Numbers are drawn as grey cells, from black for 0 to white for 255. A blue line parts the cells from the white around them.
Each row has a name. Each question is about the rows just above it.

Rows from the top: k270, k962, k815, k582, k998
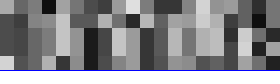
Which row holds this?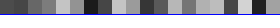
k582
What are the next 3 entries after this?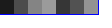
[140  82  97]
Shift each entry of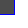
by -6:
[70]
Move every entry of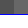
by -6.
[76 97]
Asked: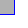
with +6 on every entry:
[183]
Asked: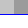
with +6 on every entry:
[202 161]

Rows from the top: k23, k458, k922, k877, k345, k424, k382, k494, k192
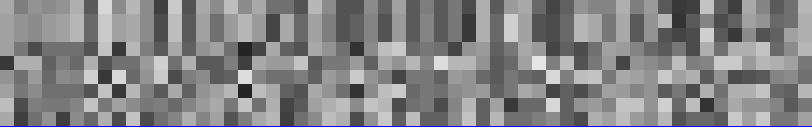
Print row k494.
[189  76 126 120 120 132 195 120 161 139 120 126 105 132 155 169 120 195
 112 175  69  90 161 175 189 139 195 183  76 112 120  76 132 183  97 161
  57 105 105 215  97 147 155 132 195 195 147 207 105 189  51 126 169 147
 147 132  90 120]
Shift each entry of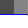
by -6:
[ 70 126]

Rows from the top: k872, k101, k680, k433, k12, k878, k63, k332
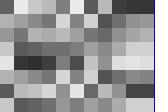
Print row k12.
[228  54  47  62 125  76 194 145 222 228 222]
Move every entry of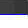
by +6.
[68 60]
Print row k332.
[200  90  98 112 151 125 159 137 171 208 208]
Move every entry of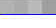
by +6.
[184 177 192 165]

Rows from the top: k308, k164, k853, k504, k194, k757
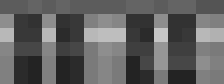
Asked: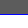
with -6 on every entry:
[86 86]
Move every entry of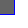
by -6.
[94]
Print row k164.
[142  56  50 142  50  56 128 142 134  50  50 142  50  50 134 128]
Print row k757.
[128  43  35 128  35  43 122 134 122  35  43 122  35  35 128 122]
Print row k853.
[184  56  56 184  43  56 184 190 190  56  43 198  50  56 184 177]

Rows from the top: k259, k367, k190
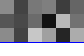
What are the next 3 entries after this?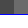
[ 18 185 114]
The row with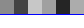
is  k190

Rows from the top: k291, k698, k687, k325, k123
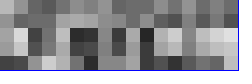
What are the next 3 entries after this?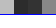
[ 59 170  38]
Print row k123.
[ 66  74 147 205 178 114  44 135 135 163  59  81  51  89 114 101 190]
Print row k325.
[155 198  81 120 170  66  74 128  74 155  59 163 184 128 170 190 198]
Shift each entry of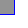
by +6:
[153]
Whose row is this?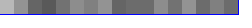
k291

